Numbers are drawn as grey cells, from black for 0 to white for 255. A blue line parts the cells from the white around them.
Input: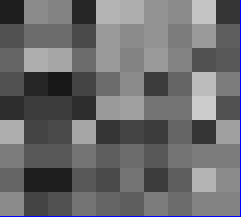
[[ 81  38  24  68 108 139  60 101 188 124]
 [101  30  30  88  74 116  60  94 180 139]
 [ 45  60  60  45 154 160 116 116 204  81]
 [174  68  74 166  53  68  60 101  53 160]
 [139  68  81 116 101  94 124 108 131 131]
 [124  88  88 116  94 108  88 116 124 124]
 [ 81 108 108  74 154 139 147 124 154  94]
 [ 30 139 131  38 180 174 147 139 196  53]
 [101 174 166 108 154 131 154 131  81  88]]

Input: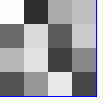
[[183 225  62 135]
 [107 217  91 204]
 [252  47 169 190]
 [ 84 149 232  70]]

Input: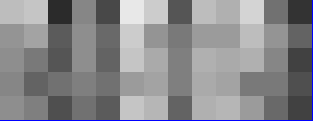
[[189 197  43 134  72 232 204  85 189 176 212 113  51]
 [142 127  79 113  91 197 182  99 176 182 155 105  65]
 [142 121  85 142  99 197 170 127 176 170 176 134  65]
 [148 163  91 142 105 204 148 121 155 155 189 148  99]
 [134  99 113 127 113 155 163 127 170 163 121 121  79]]

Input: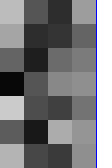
[[188  85  45 157]
 [165  45  52 100]
 [180  71  58 143]
 [203  77  64 115]
 [100  30 107 123]
 [  8  85 136 143]
 [ 92  24 172 149]]

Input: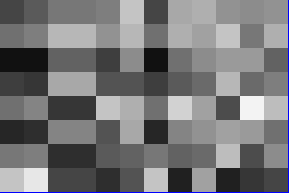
[[119 126  46  46  90  98 119  98 106 189  76 140]
 [112 132  54  54 196 175 112 210 161  76 243 189]
 [196 231  69  69  46  83 196  32 161  32  54  69]
 [ 17  17  98  98  62 140  17 112 140 154 154  98]
 [ 69  90 119 119 126 196  69 168 175 146 140 146]
 [ 38  46 132 132  83 168  38 132 146 161 154 112]
 [ 62  54 168 168  83  83  62  90 106 183 106 126]
 [112 126 183 183 146 183 112 175 161 196 119 175]]

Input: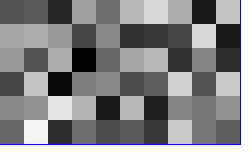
[[ 69 194   9 125 138  75  96 208  82 202]
 [ 82  90  37 158 111 186 216 173  23 194]
 [104 245  44 111  75  90  56 202 118  96]
 [165 173 152  69 138  50  56  69 216  23]
 [152  82 173   2 104 165 186  50 132  44]
 [138 146 231 179  23 186  31 132 118 146]]

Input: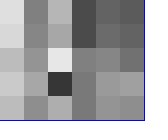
[[202 167  54 121 154 160]
 [216 134 167  75 107  99]
 [188 142 174 121 148 142]
 [223 128 182  75  99  91]
 [188 148 231 128 134 113]]

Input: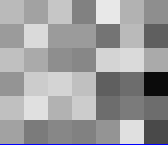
[[162 123 135 129 148 224  73]
 [192 170 142 135 212 218 170]
 [155 218 155 155 116 186  95]
 [192 224 178 204 109 123 109]
 [186 162 198 129 232 178 142]
 [148 204 212 192  95 109  11]]
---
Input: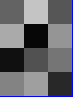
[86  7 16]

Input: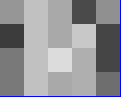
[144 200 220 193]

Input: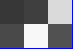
[218 248]

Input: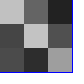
[ 34 195  75]

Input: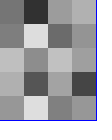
[177 107 141 176]

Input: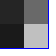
[105  26]
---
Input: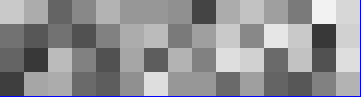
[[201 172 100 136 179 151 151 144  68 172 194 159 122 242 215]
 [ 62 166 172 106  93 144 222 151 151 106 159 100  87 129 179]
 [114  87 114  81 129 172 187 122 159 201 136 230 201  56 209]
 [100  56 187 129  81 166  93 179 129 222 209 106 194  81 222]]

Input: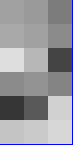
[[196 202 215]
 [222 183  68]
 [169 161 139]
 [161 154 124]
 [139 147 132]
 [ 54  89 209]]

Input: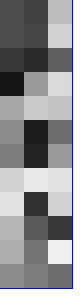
[[210 233 226]
 [167 202 195]
 [ 21 154 218]
 [140 124 109]
 [174 116 239]
 [182  89  57]
 [ 77  71 210]
 [ 77  65 189]
 [226  50 210]
 [ 57  42  95]
 [124  35 154]
 [140  29 109]]

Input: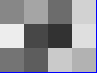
[[135 165 108 210]
 [116  93 202 178]
 [237  71  50 223]]

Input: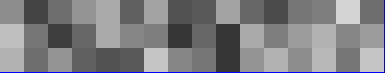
[[191 118  62 103 170 134 126  54 103  54 170 126 156 178 134 156]
 [178 110 148  96  82  89 197 134 118  54 148 178 141 184 118 197]
 [141  68 110 148 170  96 163  82  89 163 103  75 118 126 212 110]]

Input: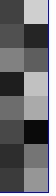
[[ 65 207]
 [ 30 193]
 [109 170]
 [ 59 150]
 [ 45 117]
 [129  94]
 [ 80  37]
 [ 72  10]]

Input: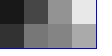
[[ 50 119 132 170]
 [ 24  70 147 232]]

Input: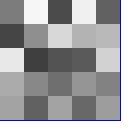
[[124 246  75 240  97]
 [ 69 143 216 179 185]
 [171 136 111 149 130]
 [163  97 163 104 157]
 [232  63  83  90 210]]

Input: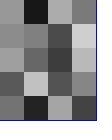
[[ 89 193  83 134]
 [140 128  75 207]
 [159 103  61 185]
 [115  35 165  67]
 [152  23 172 122]]
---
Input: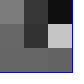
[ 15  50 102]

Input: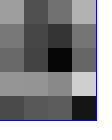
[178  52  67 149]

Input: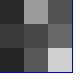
[81 71 36]

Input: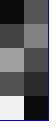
[84 66]

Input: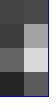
[72 60]

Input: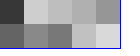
[150 193]

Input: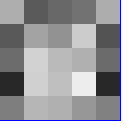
[173 204 186 208 126]
